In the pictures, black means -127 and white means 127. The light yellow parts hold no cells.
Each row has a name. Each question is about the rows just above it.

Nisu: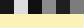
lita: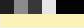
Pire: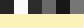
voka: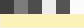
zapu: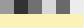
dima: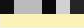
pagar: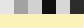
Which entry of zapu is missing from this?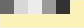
[-15]
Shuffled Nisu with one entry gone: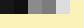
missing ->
[-96]
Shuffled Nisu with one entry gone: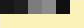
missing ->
[93]
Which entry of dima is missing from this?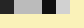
[-117]

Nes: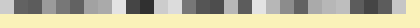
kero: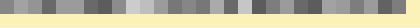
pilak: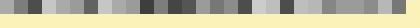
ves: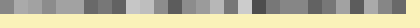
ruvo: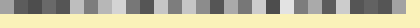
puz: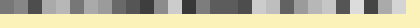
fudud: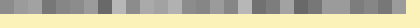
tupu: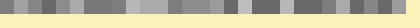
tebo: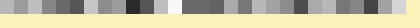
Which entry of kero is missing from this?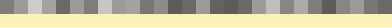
[20]
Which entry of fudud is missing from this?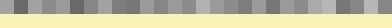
[-14]
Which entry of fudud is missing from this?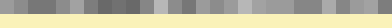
[49]

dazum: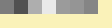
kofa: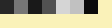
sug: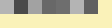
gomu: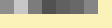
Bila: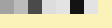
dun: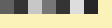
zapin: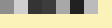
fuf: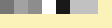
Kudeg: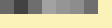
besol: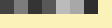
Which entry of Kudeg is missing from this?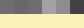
[21]
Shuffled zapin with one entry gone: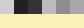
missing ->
[-67]
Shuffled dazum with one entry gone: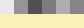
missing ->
[27]

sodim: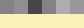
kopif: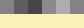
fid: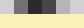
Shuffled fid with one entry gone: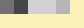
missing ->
[-84]
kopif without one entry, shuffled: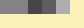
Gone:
[10]
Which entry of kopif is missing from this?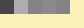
[-33]

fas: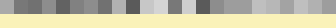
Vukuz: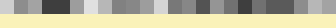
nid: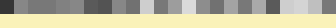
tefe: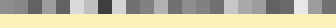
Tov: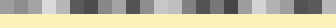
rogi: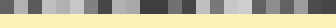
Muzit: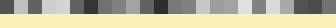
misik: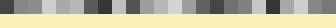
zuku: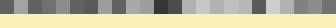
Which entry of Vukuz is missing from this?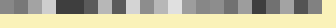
[21]
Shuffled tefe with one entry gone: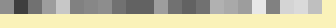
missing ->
[-22]

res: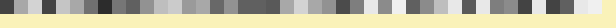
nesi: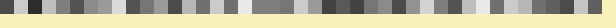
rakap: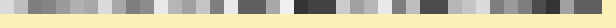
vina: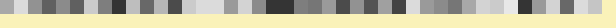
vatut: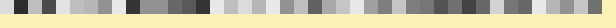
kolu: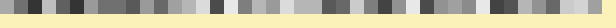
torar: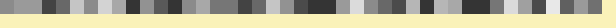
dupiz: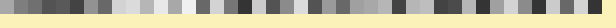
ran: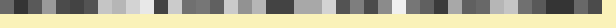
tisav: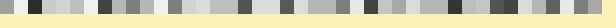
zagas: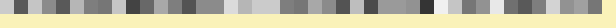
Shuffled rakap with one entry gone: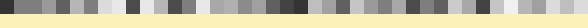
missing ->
[5]
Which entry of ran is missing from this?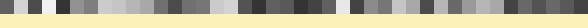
[-68]
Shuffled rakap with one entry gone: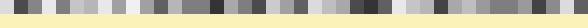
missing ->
[48]
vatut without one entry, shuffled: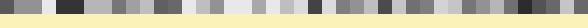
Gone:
[98]

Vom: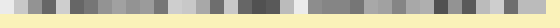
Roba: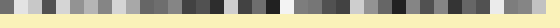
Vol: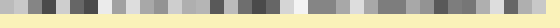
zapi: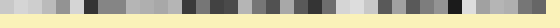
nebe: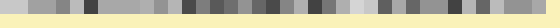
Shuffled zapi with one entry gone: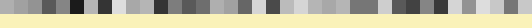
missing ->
[-46]
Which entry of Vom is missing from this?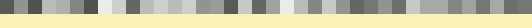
[13]
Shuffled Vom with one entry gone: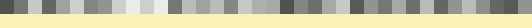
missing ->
[27]
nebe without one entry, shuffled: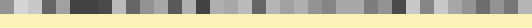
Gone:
[-32]
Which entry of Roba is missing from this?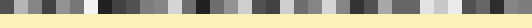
[66]
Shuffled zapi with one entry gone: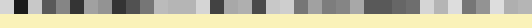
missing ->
[-69]

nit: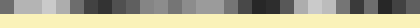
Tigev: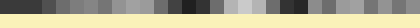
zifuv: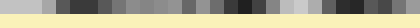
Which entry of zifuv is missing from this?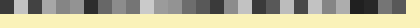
[-32]
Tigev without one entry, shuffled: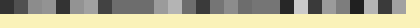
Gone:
[5]
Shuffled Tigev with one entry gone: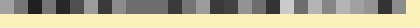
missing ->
[-2]
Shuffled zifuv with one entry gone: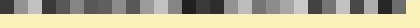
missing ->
[-24]

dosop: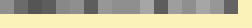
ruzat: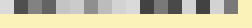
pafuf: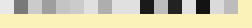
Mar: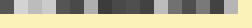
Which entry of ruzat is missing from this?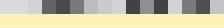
[2]
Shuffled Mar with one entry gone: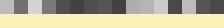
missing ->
[-67]
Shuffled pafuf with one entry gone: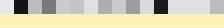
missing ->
[-93]
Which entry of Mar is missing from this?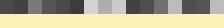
[53]
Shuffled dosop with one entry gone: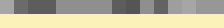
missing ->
[8]

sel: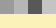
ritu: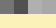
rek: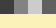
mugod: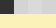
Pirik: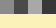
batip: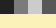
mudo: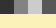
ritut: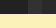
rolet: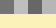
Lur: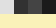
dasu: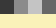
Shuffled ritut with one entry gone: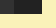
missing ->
[-85]
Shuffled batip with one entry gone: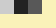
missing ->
[-4]
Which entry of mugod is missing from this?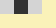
[90]
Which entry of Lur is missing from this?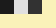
[-59]
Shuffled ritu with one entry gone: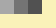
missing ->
[48]
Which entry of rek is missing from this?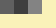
[76]

